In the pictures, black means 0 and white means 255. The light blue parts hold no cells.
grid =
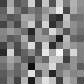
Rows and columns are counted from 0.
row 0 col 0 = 63
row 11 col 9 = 178
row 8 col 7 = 199
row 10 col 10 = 133
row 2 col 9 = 194
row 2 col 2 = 97
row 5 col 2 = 103
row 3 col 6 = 211
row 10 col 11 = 140
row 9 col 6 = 163
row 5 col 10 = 103
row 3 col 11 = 124
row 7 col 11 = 128
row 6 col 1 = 130
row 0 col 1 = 166
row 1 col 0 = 97
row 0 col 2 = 86
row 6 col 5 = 75
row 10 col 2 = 101
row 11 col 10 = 151
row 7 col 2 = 70
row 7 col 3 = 99
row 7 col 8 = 245
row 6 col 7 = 46
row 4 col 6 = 111
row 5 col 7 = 131
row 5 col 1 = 89
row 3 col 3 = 154
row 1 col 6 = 145
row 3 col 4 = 204
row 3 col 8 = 99
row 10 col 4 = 223
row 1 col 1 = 186
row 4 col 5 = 158
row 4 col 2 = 135
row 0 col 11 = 146
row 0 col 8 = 203
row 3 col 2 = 73

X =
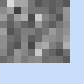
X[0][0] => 115
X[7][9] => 111
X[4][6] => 119
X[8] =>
[105, 120, 145, 123, 136, 140, 109, 115, 111, 90]
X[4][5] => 106
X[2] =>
[157, 109, 157, 174, 76, 204, 133, 114, 85, 147]
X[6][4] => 73
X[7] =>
[133, 97, 149, 134, 109, 201, 115, 100, 78, 111]
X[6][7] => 127
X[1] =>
[140, 160, 63, 150, 117, 116, 114, 91, 108, 150]
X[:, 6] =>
[102, 114, 133, 113, 119, 146, 170, 115, 109]
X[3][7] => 94
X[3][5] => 151
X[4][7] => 154
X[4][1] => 85
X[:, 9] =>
[87, 150, 147, 138, 145, 158, 175, 111, 90]
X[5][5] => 107
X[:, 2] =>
[165, 63, 157, 123, 104, 99, 84, 149, 145]
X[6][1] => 102
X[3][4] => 87

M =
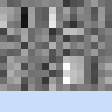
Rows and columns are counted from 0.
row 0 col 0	139
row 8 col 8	96
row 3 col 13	121
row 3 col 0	198
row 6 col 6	96
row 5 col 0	110
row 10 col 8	92
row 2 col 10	89
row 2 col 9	141
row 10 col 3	142
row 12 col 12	124
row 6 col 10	124
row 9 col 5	107
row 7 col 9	64
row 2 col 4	162
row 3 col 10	51
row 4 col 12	109
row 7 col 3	163
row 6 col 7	176
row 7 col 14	105
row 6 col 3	62
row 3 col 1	124
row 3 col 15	87
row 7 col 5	132
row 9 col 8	121
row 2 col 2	133
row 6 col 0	147
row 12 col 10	110
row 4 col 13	83
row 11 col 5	109
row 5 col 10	101
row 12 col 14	138
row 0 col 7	129
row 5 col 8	130
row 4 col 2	139
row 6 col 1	151

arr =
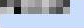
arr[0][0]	60
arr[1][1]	199
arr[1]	[187, 199, 10, 161, 137, 137, 171, 107, 78, 165]
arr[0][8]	121
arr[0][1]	122
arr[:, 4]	[171, 137]

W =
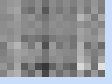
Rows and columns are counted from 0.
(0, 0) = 142
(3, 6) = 126
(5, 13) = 145
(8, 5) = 131
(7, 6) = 117
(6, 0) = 121
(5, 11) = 158
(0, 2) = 156
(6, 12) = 112
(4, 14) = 158
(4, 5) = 134
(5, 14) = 167
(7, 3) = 156
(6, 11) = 176
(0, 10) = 128
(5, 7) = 121
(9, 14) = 224
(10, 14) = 107
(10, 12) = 107
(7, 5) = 147
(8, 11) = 183
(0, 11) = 146
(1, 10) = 117
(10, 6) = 72
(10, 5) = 147
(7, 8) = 141
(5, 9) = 129
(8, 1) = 139
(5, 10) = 117
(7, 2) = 162
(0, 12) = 130
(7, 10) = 133
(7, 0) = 128
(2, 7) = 136
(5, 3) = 110
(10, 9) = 134
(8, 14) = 165
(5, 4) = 122

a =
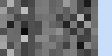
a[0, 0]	103
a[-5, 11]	46
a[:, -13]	[176, 91, 121, 33, 108, 107, 78, 177]
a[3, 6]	123
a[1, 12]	81
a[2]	[132, 121, 73, 85, 80, 110, 116, 114, 69, 98, 65, 176, 39, 115]
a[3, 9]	34
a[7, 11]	78
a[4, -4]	54
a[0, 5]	118
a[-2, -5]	67
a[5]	[156, 107, 108, 191, 80, 135, 136, 102, 114, 98, 126, 66, 69, 112]
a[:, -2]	[26, 81, 39, 154, 63, 69, 135, 64]
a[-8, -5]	154
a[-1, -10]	80
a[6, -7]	126
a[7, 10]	126
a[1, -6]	113
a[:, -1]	[105, 112, 115, 112, 129, 112, 108, 91]
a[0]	[103, 176, 104, 60, 72, 118, 123, 99, 107, 154, 122, 70, 26, 105]
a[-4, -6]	144
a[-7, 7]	102
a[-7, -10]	80
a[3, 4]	80
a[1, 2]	104
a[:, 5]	[118, 123, 110, 74, 78, 135, 92, 110]
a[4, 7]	125
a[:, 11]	[70, 70, 176, 46, 106, 66, 22, 78]

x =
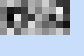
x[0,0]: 165
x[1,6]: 177
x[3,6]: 100
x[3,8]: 58
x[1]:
[107, 25, 40, 58, 178, 126, 177, 162, 240, 45]
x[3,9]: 17
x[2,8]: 177
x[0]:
[165, 202, 162, 96, 173, 155, 206, 140, 56, 50]
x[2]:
[120, 5, 226, 75, 51, 178, 131, 33, 177, 71]
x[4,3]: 169
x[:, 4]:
[173, 178, 51, 217, 195]

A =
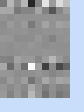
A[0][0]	121
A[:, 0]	[121, 168, 147, 140, 143, 151, 145, 144, 132, 168, 150, 137, 149, 153]
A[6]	[145, 143, 147, 145, 150, 146, 141, 145, 143, 143]
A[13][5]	150
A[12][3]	137
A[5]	[151, 149, 141, 142, 142, 151, 142, 131, 145, 147]
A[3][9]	156
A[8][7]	183
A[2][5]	146
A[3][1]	154
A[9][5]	160
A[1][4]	133
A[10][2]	141
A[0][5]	130
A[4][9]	146
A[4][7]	146
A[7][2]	144
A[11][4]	116
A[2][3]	146
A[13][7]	142
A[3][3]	154
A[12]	[149, 138, 147, 137, 168, 147, 126, 143, 131, 135]
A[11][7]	149
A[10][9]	147
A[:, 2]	[141, 121, 147, 145, 146, 141, 147, 144, 162, 151, 141, 144, 147, 150]
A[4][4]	142
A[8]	[132, 129, 162, 153, 153, 135, 155, 183, 153, 138]
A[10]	[150, 149, 141, 143, 143, 149, 143, 134, 142, 147]
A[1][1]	167
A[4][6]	147
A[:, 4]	[38, 133, 146, 122, 142, 142, 150, 146, 153, 250, 143, 116, 168, 184]
